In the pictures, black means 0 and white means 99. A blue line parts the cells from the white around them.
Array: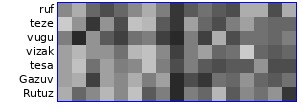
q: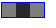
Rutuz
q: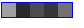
Gazuv

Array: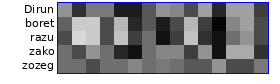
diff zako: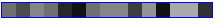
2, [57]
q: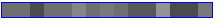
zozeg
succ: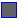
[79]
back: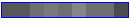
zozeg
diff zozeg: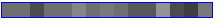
13, [29]
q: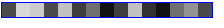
razu
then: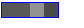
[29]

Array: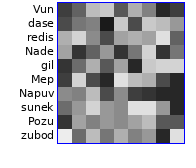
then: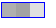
[38]
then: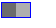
[34]
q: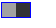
Nade

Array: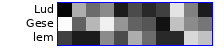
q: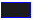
lem
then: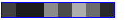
[16]
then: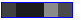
[67]
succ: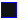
[75]
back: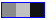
Gese
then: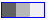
[58]

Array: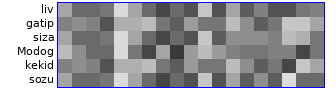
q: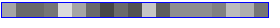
siza
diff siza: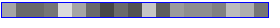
12, [55]
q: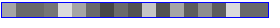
sozu
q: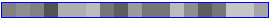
gatip
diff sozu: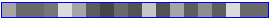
6, [41]

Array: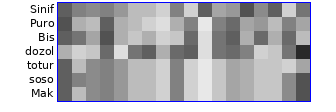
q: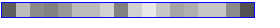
Mak
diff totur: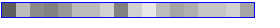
11, [77]
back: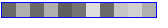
Bis
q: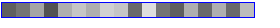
Bis

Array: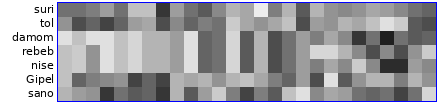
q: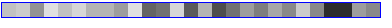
nise
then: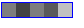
[87]
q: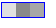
sano
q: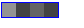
Gipel

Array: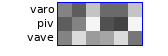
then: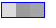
[85]
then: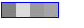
[85]
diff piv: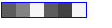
3, [31]
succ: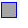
[85]
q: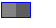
varo

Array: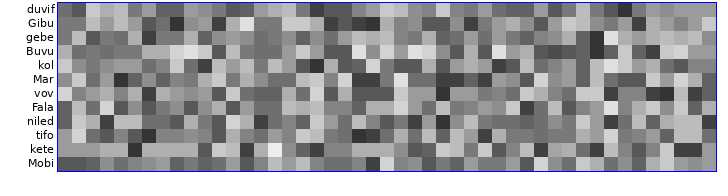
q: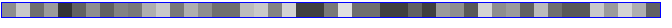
Mar
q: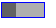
Fala
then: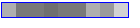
[47]
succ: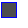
[34]
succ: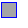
[68]

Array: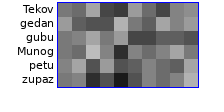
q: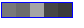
Tekov
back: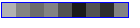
zupaz
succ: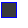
[60]
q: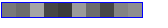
Tekov
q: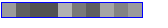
gedan
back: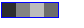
Munog
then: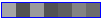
[37]

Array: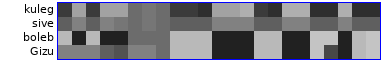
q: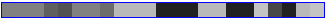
Gizu
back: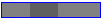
sive
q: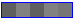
sive
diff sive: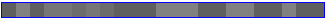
3, [50]
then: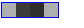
[68]
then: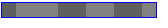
[37]

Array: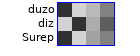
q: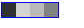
duzo
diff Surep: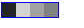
0, [19]
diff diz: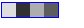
0, [82]
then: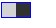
[67]
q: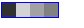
Surep
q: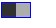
diz

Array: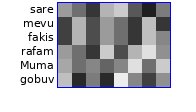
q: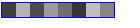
fakis
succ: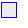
[52]
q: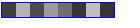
mevu
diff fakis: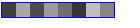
1, [70]
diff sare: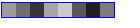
3, [70]
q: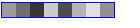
rafam

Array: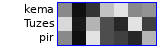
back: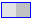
kema
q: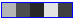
Tuzes
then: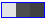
[15]

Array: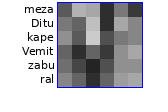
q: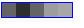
ral
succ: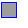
[65]
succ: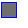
[27]

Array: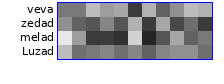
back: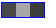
zedad
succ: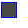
[43]
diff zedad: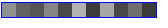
4, [33]
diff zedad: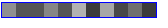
1, [38]
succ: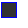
[81]
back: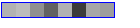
veva
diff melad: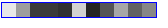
10, [47]

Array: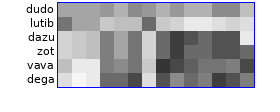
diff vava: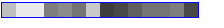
7, [20]
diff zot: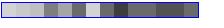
5, [45]
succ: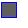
[45]
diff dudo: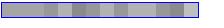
11, [54]

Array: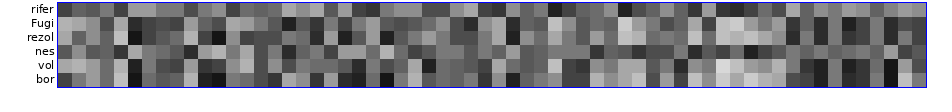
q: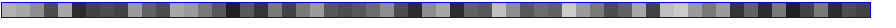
Fugi
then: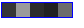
[8]
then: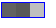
[55]
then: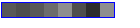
[65]
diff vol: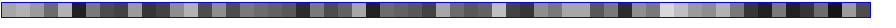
19, [42]
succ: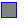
[60]

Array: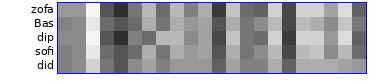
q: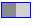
did
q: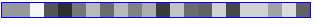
zofa
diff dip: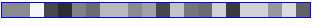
3, [33]

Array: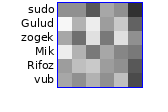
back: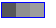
Rifoz
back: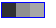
sudo
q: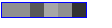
sudo
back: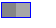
Mik
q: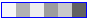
Gulud
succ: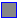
[47]

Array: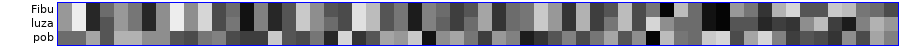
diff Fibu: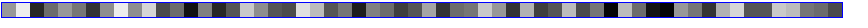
6, [15]
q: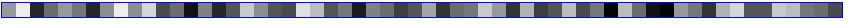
Fibu
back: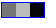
pob
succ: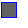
[24]

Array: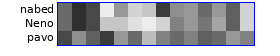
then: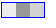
[77]
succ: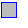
[50]
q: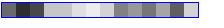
Neno
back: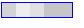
Neno
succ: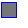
[64]
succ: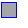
[37]

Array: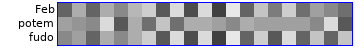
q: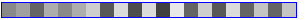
fudo
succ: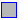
[80]
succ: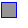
[53]
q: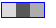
potem
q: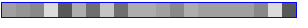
potem
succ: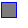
[80]

